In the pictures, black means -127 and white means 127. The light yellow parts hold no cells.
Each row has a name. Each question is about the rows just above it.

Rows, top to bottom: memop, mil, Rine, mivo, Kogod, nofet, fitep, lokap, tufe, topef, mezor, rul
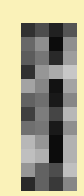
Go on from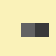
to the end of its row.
[6]
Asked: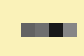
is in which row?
nofet
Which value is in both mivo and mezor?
[22]
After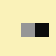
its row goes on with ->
[49]

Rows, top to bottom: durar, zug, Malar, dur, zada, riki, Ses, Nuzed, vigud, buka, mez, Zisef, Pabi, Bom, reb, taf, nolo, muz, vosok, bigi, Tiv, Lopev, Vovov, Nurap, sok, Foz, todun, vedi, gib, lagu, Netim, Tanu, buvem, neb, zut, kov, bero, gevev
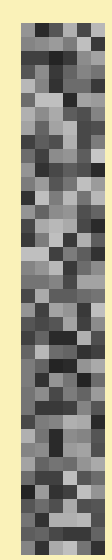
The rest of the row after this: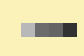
[-63]
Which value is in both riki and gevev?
[63]

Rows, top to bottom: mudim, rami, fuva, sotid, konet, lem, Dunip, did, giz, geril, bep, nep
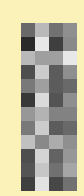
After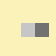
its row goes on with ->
[38]
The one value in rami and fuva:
[104]

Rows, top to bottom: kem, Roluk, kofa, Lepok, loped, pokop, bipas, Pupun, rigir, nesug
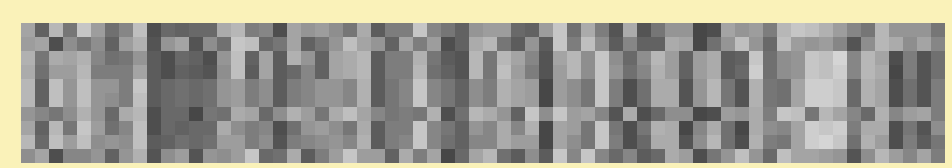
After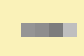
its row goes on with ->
[-35 -22 -15 -22 -15  21  29  -2  14 -35  -2   6  21  21   6  49 -35  -9
   6  70   6  -9 -29  14  -2  49  36  29 -56  29  14  -9  70  -2 -49 -15
  43  43 -43  21  55  -9 -43  49  -9 -15  36  78  78  70 -22  49  36 -49
 -15 -43  -2]
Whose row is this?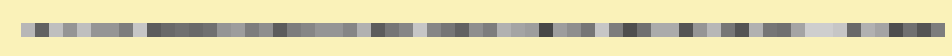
loped
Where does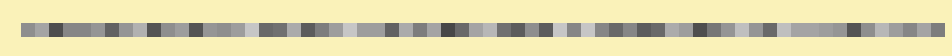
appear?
nesug
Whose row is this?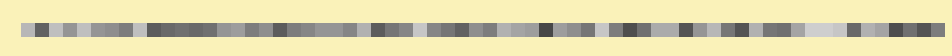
pokop
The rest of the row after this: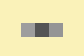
[ 14  29  70 -22 -15  43 -35  -2  29  70  29  29 -29  43  -2  36 -56 -22
  36  55 -15 -35  14 -35  70   6  70   6 -22   6 -35 -22  43  29 -49  -9
  21  63  21 -22  63  36  36  29  21 -43  14  55  29   6  36  -2]
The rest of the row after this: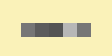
[ 55  36   6 -43  36  55  14  70  14 -22  14  55  29 -29  29  43 -35 -29
  70 -15  14  21  70  63  85   6  55  36 -49  -2 -43 -15]
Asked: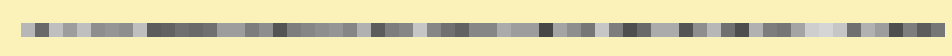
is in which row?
rigir

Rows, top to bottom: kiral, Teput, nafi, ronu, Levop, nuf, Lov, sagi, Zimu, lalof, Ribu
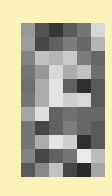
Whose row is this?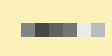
lalof
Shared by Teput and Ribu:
[-57]
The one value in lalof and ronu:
[-10]
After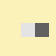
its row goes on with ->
[-80 -38]
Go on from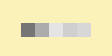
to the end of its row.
[-38]
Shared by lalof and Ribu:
[-57]
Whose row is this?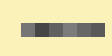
sagi

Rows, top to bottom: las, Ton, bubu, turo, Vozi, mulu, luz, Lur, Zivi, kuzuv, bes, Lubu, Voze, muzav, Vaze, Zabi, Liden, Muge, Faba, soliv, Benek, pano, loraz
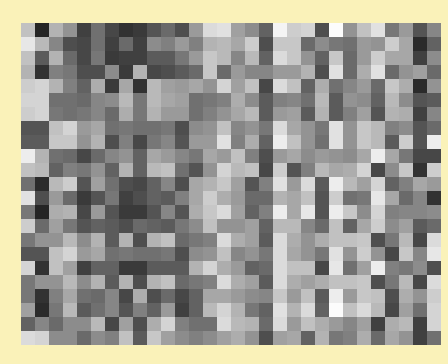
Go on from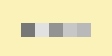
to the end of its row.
[  0  12 -43 -21]
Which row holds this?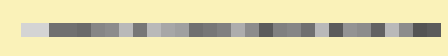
mulu
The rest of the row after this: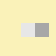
[-21   6 -77]
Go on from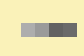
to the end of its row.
[ 91  65  65 -56 103 -15  32 109   0  -8  12 -49]
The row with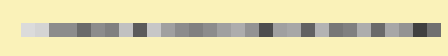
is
loraz
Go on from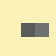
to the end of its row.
[  6 -43   0 -29  26 -63 -29  57  84  51  -8 -29  97  51  91 -29 124  65
  91  57 -56  32 -15  84]

